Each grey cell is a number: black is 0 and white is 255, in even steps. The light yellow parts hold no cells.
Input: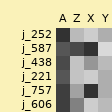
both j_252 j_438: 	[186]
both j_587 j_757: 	[50]

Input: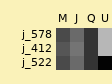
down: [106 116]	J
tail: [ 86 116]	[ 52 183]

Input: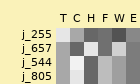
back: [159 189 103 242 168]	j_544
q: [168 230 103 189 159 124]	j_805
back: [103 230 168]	j_805
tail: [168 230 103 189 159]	[124]
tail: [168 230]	[103 189 159 124]

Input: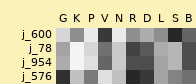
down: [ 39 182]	S
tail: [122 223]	[192  39  57 163 131 113]
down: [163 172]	G
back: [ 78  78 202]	j_954

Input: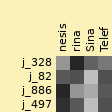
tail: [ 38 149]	[169  89]
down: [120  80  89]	Telef
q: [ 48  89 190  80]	j_497
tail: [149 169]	[89]
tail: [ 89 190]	[80]
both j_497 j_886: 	[89]
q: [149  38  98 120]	j_328

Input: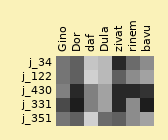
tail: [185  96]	[140 162]
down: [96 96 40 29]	Dor
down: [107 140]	rinem
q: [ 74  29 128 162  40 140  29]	j_331
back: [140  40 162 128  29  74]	j_331
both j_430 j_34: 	[40]
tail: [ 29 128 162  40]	[140  29]

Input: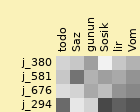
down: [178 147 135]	Vom
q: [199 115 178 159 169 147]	j_581

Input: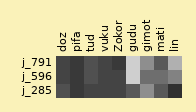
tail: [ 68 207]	[110 110 130]
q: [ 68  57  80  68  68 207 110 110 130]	j_596
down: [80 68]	tud
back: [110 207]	j_596

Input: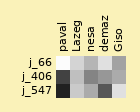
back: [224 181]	j_66
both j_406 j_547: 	[171]
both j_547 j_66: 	[224]
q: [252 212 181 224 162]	j_66

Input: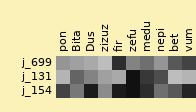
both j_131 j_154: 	[17]
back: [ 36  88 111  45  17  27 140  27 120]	j_154

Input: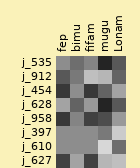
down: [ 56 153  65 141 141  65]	fifam
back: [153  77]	j_958

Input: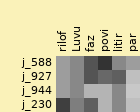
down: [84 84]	faz
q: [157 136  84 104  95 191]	j_927
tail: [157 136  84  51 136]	[157]
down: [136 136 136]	Luvu
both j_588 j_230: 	[136]
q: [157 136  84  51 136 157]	j_588

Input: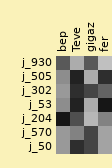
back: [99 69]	j_302
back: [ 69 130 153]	j_570

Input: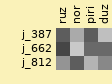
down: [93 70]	ruz
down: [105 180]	piri
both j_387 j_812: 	[93]
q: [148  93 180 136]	j_812

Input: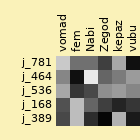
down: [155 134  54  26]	vubu
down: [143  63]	Zegod
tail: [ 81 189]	[101  63  36  54]

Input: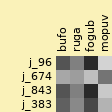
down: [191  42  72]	fogub
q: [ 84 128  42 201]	j_843
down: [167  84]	bufo
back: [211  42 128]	j_96
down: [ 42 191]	fogub

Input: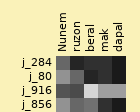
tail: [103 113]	[48 26]
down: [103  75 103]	ruzon
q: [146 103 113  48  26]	j_856
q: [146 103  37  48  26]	j_80
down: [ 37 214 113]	beral
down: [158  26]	dapal

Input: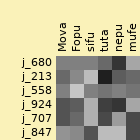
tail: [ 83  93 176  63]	[ 53 166]
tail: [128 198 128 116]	[128 116]
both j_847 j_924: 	[83]
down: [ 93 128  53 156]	nepu
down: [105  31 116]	tuta

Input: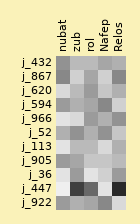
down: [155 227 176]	nubat
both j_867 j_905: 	[166]
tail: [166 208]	[136]
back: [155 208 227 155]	j_36
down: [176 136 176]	Relos
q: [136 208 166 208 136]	j_867

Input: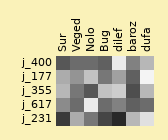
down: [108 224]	dufa
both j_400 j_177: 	[96]
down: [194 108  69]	Bug
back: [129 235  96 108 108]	j_400
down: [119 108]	Veged

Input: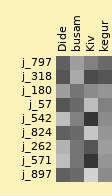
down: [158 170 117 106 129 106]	busam
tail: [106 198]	[149]

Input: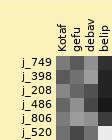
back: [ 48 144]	j_749
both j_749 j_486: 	[144]
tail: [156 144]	[59]

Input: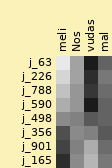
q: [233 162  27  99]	j_63
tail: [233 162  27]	[99]

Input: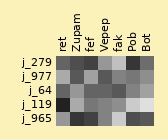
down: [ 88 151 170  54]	Zupam
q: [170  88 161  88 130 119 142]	j_977
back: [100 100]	j_64
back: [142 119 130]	j_977

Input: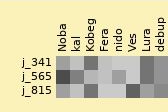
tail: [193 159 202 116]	[147]
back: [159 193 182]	j_565
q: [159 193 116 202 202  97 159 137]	j_815
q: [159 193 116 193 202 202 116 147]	j_341
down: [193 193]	Fera
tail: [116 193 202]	[202 116 147]
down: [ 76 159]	Noba

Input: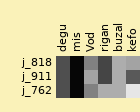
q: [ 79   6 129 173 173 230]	j_762
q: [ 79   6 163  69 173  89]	j_911

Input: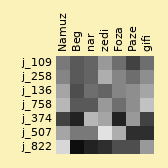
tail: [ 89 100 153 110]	[ 66 110]
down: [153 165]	zedi
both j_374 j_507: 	[165]
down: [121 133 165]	Namuz
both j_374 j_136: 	[165]
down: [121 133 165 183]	Namuz
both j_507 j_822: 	[46]

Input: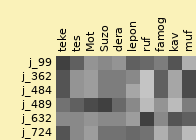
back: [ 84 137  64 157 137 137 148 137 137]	j_632
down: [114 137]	teke
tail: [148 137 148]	[ 96 105 125  84 175]
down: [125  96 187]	muf

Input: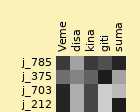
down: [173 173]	disa
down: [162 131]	disa
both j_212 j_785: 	[37]

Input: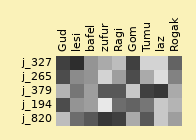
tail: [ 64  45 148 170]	[189  64 211 211  99]
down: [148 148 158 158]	bafel
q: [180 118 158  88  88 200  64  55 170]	j_379
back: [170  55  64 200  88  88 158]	j_379
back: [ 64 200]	j_379

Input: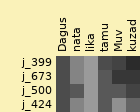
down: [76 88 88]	tamu
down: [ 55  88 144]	Muv
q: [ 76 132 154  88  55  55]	j_673

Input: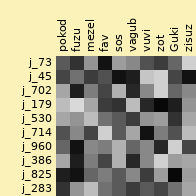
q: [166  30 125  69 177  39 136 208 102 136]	j_702
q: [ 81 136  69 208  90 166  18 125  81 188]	j_714
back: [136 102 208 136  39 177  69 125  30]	j_702

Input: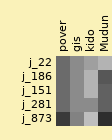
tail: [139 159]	[179]
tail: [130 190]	[46]

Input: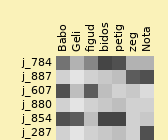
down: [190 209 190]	petig
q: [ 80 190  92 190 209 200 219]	j_607
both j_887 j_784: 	[80]
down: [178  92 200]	zeg
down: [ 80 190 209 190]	petig

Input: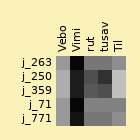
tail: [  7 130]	[130 130]
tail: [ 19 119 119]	[142]
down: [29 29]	Vimi
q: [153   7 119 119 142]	j_263
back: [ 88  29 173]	j_359

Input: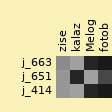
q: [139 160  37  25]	j_663
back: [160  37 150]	j_651
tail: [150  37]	[160  71]
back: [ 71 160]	j_651
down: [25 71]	fotob
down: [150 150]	zise

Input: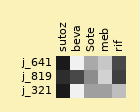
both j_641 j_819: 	[72]
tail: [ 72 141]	[210  63]
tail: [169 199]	[72]
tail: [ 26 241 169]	[199  72]

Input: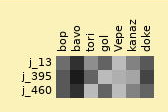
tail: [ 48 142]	[ 99 187 130  88]
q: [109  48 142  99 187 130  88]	j_13
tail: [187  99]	[187 130  99]
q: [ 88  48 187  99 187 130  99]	j_460

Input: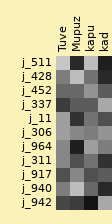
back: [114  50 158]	j_11
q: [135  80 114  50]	j_311
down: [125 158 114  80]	kapu
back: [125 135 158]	j_306
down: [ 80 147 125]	kad
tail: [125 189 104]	[41]
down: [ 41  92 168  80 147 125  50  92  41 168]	kad

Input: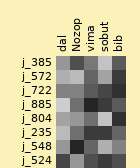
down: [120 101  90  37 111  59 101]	vima
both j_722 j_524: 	[70]
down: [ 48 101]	bib
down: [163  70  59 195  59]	sobut

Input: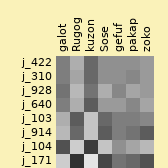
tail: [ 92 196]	[104 126 126 135]
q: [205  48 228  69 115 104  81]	j_171

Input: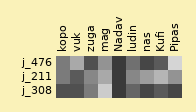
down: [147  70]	Pipas
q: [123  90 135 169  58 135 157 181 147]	j_211
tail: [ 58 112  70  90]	[213]
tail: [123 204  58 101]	[70 90 70]
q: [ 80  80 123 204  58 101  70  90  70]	j_308

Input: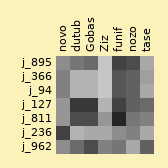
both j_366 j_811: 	[129]
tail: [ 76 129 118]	[169  97]
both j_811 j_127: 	[150]
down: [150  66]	novo

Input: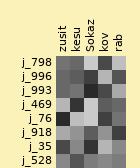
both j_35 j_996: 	[181]
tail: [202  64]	[115]
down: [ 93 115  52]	kesu
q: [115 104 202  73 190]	j_798
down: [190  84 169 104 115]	rab

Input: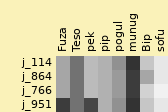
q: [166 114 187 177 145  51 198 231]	j_114
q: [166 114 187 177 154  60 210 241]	j_766

